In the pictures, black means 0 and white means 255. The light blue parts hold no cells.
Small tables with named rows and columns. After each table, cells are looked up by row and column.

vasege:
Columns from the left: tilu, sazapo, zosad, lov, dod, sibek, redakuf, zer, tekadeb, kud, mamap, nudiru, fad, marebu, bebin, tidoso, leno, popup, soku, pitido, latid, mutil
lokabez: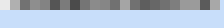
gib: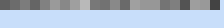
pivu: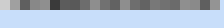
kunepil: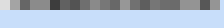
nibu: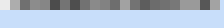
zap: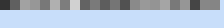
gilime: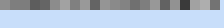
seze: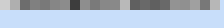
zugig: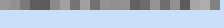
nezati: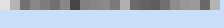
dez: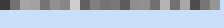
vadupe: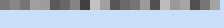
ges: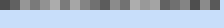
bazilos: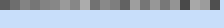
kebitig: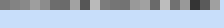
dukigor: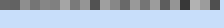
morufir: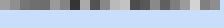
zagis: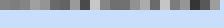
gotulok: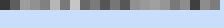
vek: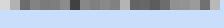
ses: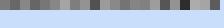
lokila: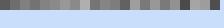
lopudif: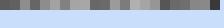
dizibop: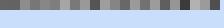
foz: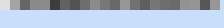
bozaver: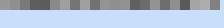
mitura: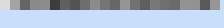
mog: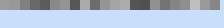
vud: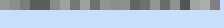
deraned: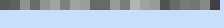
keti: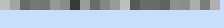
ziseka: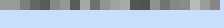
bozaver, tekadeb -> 160
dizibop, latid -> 155
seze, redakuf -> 140
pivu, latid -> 95
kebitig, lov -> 158
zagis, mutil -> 157
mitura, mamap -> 117
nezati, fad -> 175
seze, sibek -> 134
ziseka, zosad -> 126
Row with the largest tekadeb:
gib

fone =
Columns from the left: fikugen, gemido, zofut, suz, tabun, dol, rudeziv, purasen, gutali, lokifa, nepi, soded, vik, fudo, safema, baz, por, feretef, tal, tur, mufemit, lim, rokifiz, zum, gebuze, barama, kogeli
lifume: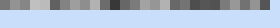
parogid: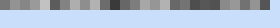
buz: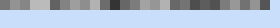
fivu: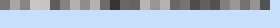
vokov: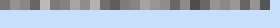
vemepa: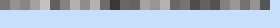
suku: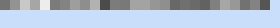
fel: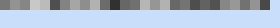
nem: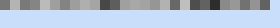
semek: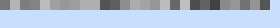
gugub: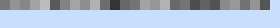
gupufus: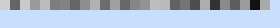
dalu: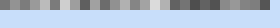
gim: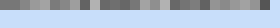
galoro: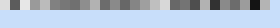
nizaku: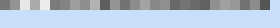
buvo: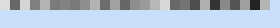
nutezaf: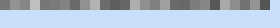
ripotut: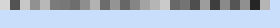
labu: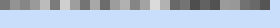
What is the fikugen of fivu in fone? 119
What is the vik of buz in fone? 103
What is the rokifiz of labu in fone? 155
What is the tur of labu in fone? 78
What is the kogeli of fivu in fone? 82
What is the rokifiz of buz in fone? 124
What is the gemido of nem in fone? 180
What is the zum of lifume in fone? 152

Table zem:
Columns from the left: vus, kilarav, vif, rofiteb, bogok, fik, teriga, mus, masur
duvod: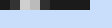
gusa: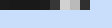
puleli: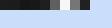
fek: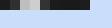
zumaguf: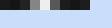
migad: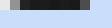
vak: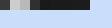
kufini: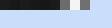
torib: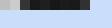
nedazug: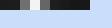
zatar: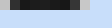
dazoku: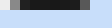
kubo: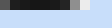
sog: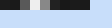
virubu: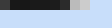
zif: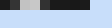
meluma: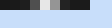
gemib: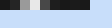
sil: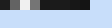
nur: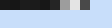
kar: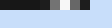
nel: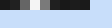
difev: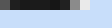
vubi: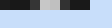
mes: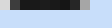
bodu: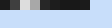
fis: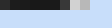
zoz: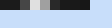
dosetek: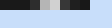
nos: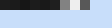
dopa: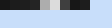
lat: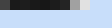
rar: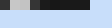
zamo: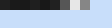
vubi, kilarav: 24
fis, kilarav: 28
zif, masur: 27
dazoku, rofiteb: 25
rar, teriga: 25
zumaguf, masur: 29
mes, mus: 38
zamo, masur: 134
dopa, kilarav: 28
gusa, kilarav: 25
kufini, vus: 28
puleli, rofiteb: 24
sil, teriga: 27
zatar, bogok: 30
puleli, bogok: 30
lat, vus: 66
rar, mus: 25
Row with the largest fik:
dopa

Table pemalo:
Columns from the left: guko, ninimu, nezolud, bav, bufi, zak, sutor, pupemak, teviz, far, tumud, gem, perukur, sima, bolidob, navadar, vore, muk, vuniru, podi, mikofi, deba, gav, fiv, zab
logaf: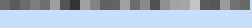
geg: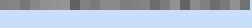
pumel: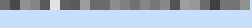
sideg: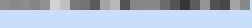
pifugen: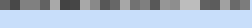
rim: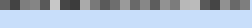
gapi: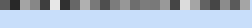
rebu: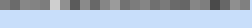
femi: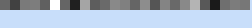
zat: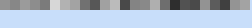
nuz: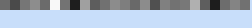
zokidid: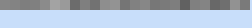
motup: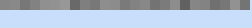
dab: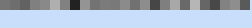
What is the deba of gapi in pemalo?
70
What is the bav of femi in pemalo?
125
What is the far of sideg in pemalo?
90
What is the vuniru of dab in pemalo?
105
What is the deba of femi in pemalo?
26
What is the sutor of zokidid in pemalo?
154
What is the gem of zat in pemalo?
187
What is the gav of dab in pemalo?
130
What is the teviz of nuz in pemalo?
160
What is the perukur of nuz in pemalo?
126

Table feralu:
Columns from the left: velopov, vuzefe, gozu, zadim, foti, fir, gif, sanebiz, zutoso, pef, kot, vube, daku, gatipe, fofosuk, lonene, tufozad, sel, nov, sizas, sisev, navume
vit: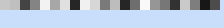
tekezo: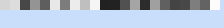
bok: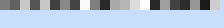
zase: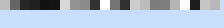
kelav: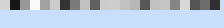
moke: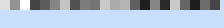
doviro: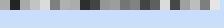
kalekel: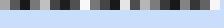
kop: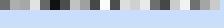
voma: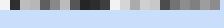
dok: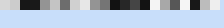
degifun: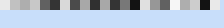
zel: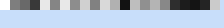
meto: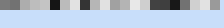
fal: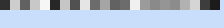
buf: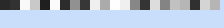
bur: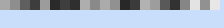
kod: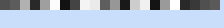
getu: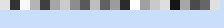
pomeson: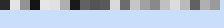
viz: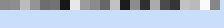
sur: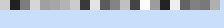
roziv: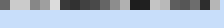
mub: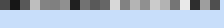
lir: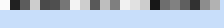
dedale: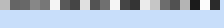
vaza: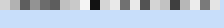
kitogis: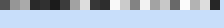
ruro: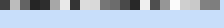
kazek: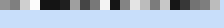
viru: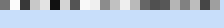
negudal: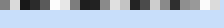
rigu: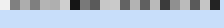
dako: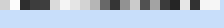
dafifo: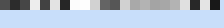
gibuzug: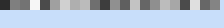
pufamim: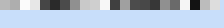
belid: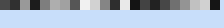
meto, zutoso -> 52
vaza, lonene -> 212
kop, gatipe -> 208
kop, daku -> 221
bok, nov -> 44
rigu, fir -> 175
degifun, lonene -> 151
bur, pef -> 138
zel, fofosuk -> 144
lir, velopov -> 250
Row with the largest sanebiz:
dafifo

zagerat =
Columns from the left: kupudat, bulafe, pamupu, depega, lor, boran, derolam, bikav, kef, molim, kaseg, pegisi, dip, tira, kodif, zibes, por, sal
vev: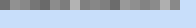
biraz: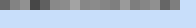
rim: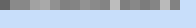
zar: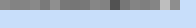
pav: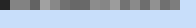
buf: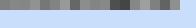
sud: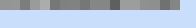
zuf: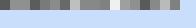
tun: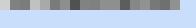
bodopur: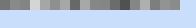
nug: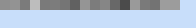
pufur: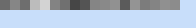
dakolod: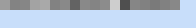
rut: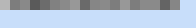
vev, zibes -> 139
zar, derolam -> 120
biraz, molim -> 139
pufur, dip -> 91
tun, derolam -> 142
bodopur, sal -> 139
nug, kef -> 149
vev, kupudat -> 111

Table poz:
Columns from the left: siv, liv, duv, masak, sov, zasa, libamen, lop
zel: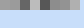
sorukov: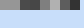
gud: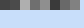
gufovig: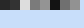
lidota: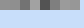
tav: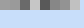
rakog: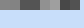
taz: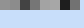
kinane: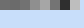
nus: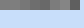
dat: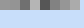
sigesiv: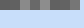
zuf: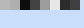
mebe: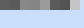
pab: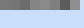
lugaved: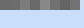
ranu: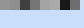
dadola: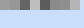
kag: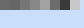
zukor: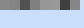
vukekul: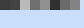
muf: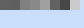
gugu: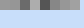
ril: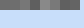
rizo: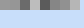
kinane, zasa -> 116
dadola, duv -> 101
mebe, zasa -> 90
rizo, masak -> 189
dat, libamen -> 150
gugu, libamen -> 151

